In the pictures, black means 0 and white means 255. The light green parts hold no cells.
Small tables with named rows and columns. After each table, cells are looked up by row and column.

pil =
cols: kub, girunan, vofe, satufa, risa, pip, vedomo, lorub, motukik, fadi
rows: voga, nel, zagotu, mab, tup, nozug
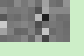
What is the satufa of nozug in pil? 133
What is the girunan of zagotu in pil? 112
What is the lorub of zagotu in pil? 126
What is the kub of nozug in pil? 107
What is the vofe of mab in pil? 126
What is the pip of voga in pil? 111

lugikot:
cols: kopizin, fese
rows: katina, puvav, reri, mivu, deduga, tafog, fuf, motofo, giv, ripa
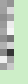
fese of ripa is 200
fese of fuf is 213
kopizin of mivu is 154
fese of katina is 147
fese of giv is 163
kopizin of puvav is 160
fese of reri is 162
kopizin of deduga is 167
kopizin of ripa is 159
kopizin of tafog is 141
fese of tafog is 116
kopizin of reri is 142

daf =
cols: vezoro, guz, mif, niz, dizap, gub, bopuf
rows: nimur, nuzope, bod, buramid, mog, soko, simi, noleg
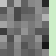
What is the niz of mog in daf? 148
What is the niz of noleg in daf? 99
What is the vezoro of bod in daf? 117
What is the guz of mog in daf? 114
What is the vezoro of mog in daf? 60
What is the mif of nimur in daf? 165
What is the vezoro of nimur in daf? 194
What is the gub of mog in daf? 87
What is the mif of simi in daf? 137
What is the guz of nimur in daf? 100
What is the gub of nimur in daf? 142
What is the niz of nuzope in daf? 92
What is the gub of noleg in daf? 109
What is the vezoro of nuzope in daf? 87
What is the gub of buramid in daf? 137
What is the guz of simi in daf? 96
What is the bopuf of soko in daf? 57
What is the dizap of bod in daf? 111

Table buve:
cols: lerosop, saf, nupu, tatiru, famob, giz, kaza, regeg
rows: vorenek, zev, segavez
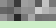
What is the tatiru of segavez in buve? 118
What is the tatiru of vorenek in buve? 159
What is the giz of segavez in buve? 112
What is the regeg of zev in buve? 168
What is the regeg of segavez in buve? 118
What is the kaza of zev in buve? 181
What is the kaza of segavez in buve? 116
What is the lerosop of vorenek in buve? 141
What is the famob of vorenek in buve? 153
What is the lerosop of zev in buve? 101
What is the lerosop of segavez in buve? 151
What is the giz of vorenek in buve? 90
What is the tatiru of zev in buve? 146
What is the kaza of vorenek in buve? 194
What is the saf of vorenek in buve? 118
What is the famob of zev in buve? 143
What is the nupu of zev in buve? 123
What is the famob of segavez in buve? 166
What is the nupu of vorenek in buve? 57
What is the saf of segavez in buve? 123

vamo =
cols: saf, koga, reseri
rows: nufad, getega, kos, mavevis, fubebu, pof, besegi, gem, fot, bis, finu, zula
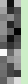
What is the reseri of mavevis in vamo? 88
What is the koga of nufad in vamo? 18
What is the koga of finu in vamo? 70
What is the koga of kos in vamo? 141
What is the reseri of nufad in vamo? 190
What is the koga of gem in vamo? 106
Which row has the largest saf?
gem

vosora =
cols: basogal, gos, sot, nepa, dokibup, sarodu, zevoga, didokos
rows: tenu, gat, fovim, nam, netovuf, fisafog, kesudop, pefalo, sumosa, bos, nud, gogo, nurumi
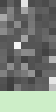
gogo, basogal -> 83
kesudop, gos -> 88
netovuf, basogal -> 139
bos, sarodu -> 89
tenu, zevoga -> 75
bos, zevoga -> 89
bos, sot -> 93
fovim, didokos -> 82
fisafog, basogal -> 85
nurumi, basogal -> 79
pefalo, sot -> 115
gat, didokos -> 76
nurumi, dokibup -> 89
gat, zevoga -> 96
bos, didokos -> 93
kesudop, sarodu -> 85
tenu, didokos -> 93
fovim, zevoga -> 87
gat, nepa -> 162
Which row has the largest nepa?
tenu

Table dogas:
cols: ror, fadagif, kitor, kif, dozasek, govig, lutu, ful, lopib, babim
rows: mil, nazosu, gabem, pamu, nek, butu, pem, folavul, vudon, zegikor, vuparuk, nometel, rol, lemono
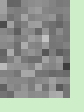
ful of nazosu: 129
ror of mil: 161
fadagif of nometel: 135
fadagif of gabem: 114
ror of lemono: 116
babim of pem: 129
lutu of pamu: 120
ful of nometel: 160
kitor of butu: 124
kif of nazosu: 129

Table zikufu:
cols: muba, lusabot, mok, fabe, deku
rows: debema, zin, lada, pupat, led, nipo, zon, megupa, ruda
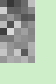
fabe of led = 160
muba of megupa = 197
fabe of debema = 106
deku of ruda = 149
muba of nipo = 122
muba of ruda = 149
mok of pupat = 203
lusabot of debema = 55
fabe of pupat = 124
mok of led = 143
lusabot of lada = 151
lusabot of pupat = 81
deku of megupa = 172

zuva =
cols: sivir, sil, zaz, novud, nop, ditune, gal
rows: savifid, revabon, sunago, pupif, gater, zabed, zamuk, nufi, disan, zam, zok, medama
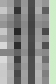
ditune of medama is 178
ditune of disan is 180
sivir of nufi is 132
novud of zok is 161
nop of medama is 79
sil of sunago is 138
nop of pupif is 67

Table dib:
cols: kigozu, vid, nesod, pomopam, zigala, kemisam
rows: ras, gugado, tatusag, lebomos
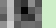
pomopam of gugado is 3
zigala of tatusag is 50
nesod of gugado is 78
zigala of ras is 141
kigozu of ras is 128
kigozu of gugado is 117
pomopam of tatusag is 58
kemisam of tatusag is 130
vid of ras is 189
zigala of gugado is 87
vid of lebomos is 206
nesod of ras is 73
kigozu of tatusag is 88
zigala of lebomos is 114
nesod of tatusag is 116
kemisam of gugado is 109
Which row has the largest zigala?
ras

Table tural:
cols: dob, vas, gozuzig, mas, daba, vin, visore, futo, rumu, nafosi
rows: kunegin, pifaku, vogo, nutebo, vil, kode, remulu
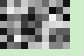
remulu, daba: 186
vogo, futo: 244
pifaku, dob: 159
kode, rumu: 120
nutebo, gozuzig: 183
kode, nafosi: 64
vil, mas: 25
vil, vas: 114
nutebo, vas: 144
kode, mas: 149
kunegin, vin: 153
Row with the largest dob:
kode

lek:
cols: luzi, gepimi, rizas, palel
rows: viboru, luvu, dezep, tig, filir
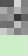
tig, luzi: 113
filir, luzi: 202
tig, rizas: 190
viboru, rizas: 214
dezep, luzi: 139
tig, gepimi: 109
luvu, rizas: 178
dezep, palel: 96
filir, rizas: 127
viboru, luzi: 84
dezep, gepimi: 147
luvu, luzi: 171
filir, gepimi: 173
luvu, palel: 137
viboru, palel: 128
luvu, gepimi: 140
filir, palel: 147
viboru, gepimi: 84
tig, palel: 139
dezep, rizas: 55

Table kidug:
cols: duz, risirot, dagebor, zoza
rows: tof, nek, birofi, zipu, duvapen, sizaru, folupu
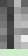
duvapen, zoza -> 140
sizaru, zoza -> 236
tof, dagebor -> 187
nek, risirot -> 64
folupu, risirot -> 56
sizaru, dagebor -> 180
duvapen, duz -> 137
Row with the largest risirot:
tof

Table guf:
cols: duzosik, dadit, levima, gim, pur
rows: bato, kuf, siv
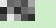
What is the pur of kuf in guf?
124
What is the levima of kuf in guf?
43
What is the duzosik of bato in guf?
228
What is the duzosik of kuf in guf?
37
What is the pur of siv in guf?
47
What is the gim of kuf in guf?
105
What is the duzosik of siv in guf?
80
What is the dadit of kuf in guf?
143
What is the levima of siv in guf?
162
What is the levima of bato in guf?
115

